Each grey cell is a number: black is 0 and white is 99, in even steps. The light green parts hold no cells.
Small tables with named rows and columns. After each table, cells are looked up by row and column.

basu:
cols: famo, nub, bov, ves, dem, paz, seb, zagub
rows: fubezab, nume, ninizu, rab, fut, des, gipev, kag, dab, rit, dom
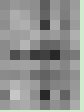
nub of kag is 53
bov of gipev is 63
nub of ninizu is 66
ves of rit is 55
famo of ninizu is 55
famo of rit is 46
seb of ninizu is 43
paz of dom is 56
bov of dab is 65
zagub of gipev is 64
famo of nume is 57
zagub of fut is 63
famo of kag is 54
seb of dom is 52
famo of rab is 62
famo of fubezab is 54
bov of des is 42
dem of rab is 57
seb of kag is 49
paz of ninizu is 66

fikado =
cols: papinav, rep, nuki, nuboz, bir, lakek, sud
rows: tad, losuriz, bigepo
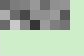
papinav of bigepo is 41
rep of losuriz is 41
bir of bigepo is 60
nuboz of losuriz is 56
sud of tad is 57
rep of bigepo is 78
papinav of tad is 39
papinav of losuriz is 67
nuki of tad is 50
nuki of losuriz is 28
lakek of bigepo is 49

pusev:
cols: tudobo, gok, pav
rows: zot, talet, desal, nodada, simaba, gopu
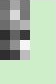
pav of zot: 47
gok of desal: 59
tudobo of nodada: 18
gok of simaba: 56
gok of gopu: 26
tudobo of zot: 42
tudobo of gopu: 18
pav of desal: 70
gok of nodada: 38
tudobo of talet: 47
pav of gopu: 73
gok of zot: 64
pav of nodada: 22
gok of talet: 84
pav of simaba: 95
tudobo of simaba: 34
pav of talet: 46
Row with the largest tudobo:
talet

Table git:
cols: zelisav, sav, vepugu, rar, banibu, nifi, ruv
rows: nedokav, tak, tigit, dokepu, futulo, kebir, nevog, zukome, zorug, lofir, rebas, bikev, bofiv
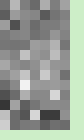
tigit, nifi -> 48
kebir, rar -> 59
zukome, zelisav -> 54
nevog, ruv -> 57
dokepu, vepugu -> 52
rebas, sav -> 63
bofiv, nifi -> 43
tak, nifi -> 45
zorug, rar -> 60
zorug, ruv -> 57
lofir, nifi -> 83
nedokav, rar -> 41
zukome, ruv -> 44
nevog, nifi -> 58
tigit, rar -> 42
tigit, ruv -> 53
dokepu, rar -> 44
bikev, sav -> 42

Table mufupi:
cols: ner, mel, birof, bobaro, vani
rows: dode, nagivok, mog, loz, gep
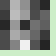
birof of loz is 55
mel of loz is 66
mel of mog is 59
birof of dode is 56
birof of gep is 93
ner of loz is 29
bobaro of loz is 40
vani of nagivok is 39
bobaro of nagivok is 29
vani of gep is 14
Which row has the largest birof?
gep

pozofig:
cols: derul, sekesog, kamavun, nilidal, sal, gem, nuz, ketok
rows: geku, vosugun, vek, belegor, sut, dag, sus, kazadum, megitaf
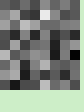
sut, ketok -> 58
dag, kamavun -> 44
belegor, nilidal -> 15
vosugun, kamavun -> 26
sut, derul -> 30
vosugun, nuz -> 30
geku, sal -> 54
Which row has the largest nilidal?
vek

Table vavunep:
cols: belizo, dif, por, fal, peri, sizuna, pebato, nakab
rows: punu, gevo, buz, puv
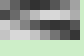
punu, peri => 22
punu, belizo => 53
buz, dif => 67
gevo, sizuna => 84
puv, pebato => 31
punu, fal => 19
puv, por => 84
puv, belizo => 76
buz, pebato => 22
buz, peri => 24
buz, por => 51
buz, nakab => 33
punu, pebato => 47

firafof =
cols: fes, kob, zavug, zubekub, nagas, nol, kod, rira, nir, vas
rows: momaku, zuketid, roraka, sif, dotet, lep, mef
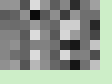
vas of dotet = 76
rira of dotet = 9
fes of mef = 56
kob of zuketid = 38
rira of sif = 60
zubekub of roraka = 60
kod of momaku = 52
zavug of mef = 33
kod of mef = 32
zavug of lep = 39
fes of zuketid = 35

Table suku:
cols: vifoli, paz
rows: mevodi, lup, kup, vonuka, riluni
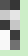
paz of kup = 77
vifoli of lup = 78
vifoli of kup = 22
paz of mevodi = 21
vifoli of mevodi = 32
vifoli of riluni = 96
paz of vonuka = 23
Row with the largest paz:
lup

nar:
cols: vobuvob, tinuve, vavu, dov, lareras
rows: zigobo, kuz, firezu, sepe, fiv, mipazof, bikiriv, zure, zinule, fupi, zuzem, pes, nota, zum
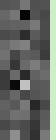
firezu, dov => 47
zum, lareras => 47
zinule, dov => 34
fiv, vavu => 50
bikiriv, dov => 48
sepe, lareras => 29
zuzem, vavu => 47
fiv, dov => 29
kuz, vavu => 2
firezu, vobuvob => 37
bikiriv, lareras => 39
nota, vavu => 29
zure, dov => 38
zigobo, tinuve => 34
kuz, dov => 32
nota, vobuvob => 28
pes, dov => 26

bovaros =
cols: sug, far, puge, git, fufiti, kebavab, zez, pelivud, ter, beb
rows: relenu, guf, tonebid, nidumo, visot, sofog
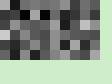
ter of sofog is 29
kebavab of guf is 41
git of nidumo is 34
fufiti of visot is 31
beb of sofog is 64
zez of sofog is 60
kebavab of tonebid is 61
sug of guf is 21
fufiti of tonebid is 38
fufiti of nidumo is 29
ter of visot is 17
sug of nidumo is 79
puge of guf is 2
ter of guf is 41
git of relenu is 47
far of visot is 16
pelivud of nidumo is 34
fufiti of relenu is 43
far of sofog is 12

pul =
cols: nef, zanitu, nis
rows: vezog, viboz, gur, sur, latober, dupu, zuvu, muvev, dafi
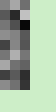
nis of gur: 3
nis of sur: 34
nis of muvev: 18
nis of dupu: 46
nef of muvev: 25
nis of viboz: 75
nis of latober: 33
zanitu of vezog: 65
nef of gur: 46
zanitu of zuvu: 44
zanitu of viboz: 16
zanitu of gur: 31
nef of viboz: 34
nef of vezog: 51
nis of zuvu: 38
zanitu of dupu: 68
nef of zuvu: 65
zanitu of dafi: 44
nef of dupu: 46
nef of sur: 55

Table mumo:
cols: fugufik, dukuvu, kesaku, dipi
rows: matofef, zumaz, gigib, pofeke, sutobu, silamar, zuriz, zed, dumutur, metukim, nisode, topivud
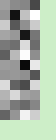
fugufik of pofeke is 64
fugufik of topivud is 39
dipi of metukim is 60
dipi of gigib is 79
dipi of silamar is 55
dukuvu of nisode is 47
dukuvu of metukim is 84
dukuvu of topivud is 58
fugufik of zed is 58
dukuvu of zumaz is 7
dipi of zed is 33
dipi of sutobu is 42
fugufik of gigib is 79
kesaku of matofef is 52
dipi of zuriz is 90
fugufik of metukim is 70
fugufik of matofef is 62
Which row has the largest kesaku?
silamar

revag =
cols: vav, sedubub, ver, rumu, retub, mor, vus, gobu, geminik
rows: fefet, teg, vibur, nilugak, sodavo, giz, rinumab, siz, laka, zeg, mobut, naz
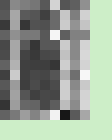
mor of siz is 33
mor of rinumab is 21
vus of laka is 80
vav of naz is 38
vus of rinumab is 80
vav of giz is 29

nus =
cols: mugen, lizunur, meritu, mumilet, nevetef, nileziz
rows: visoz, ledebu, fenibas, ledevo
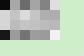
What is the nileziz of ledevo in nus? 94
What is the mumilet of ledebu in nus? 76
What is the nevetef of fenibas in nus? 73
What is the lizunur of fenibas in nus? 73
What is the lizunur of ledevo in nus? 60
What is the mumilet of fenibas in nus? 75
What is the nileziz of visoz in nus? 86
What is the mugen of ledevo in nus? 9
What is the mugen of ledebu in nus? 83
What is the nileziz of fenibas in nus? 72

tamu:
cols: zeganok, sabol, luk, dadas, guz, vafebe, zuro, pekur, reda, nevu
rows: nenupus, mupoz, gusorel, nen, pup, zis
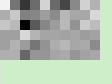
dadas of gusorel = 35
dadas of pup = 46
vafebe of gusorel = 61
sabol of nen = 62
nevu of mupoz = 84
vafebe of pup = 67
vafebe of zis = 64
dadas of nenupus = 42
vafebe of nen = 64
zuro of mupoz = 71
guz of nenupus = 82
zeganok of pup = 62
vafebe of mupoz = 54
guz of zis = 58
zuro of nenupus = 27
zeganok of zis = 68
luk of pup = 60
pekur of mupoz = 65
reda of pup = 66
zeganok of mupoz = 67
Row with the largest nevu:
mupoz

